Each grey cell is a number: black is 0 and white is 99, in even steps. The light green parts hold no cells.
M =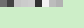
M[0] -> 43
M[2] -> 77
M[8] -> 69
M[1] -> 26

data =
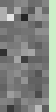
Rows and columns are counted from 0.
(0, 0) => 43
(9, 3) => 56
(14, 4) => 49
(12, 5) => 37
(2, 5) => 60
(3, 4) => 42
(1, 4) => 34
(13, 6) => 47
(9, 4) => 46
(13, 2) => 54
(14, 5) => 51
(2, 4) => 53
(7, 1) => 53
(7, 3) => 61
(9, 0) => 50
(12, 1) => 48
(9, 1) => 48
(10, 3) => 46
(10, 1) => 51
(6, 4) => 42
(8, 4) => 38
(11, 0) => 42
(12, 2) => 45
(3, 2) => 47
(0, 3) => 53
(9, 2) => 50
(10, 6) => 51
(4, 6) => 55
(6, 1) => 47
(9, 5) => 48
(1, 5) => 61
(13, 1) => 61

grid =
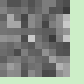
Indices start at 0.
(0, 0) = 45
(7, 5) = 37
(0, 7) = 48
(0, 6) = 48
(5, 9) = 76
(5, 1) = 54
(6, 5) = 48
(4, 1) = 44
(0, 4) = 32
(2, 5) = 47
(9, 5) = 45
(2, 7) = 43
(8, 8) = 52
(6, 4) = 34
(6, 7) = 37
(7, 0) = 42
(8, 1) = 46
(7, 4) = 38
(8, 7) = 62
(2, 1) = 66
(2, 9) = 71
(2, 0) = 38
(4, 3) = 41
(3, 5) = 46
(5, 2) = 56
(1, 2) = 42
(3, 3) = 30
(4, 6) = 36
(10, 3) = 33
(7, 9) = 32
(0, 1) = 32
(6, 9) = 30
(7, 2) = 29
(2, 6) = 35

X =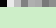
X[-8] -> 2
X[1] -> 91
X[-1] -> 55

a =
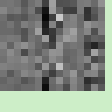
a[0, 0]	45
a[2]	[43, 34, 36, 33, 41, 43, 3, 24, 78, 46, 51, 41, 20, 31, 46]
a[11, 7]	42
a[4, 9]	54
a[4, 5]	62
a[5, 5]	41
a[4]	[41, 41, 38, 32, 43, 62, 15, 22, 38, 54, 62, 45, 52, 31, 50]
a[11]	[39, 43, 41, 33, 38, 45, 13, 42, 56, 40, 52, 43, 18, 25, 28]
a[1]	[52, 45, 47, 38, 46, 30, 8, 60, 39, 25, 24, 47, 19, 35, 45]
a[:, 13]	[41, 35, 31, 51, 31, 38, 14, 63, 28, 59, 52, 25, 51]
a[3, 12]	57
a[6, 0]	51
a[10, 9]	47
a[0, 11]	47
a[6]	[51, 39, 51, 56, 48, 40, 34, 26, 58, 43, 46, 44, 23, 14, 27]
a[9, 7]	36
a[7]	[46, 54, 47, 29, 44, 37, 46, 57, 56, 40, 41, 46, 28, 63, 44]
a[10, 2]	43
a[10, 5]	52
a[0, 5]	48
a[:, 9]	[32, 25, 46, 49, 54, 61, 43, 40, 38, 44, 47, 40, 30]
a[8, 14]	35
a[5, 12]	31

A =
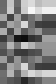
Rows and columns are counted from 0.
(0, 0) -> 41
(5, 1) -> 43
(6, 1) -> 70
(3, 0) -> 33
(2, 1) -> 26
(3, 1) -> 64
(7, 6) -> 57
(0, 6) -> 78
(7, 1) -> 45
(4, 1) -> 27
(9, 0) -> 33
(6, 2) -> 47
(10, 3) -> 69
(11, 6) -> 51
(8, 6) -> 37
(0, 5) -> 73
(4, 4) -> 47
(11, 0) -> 41
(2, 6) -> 34
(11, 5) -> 37
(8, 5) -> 53
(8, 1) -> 31
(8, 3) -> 36
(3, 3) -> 84
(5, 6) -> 63
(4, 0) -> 67
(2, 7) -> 34
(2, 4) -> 44
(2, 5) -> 55
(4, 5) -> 57
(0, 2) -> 41

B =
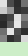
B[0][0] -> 87
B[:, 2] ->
[17, 19, 87, 89, 30, 26]
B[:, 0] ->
[87, 78, 19, 16, 43, 51]
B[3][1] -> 35
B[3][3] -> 36

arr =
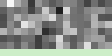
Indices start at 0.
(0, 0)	59
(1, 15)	48
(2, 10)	44
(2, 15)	32
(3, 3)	89
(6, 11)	52
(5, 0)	31
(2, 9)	61
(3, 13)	70
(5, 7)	50
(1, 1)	49
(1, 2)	43
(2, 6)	70
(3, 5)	59
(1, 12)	52
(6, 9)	60
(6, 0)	43
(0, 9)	52
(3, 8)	46
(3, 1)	54
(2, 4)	64
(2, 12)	48
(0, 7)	35
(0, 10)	50
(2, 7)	84
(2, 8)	46
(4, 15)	45
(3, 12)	41
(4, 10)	76
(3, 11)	43
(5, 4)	43
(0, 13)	43

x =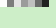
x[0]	98
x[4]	74
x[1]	48

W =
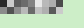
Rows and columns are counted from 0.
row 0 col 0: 16
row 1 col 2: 55
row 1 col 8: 79
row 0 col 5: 90
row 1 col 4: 41

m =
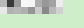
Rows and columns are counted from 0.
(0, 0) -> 72
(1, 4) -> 58
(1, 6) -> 53
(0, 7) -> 63
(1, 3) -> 68
